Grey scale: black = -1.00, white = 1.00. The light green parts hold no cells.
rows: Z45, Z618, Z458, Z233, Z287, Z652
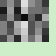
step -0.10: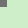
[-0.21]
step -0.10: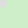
[0.64]
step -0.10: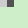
[ 0.51 -0.46]
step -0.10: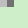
[ 0.39 -0.21]

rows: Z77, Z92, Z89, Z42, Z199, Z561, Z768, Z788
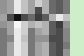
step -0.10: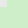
[0.73]
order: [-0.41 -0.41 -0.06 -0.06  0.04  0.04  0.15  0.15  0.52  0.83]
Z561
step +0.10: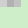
[0.72 0.49 0.62]

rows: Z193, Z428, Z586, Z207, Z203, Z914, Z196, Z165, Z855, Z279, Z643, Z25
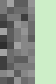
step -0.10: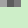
[ 0.18 -0.37 -0.14]
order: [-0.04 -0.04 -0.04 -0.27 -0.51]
Z279
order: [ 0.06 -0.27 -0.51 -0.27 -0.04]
Z914
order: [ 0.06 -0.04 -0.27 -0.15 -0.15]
Z428

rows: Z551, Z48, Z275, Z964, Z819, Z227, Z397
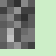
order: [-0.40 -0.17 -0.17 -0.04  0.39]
Z819
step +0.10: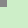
[0.17]
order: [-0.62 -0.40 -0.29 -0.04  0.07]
Z551
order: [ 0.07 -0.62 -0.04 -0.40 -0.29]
Z551
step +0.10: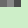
[-0.07  0.17 -0.30]

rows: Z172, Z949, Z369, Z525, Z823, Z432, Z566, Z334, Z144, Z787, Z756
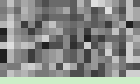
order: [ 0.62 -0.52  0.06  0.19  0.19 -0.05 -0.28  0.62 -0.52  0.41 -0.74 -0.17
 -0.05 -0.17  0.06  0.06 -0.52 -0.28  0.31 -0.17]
Z334
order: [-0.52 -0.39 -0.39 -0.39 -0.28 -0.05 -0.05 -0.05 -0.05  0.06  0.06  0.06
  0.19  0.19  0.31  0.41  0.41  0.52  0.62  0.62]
Z756
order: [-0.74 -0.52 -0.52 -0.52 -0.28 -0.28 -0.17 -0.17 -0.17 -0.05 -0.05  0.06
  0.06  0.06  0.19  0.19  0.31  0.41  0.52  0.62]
Z525
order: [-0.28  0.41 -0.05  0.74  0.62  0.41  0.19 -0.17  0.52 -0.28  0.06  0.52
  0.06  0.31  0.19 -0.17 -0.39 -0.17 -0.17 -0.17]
Z172

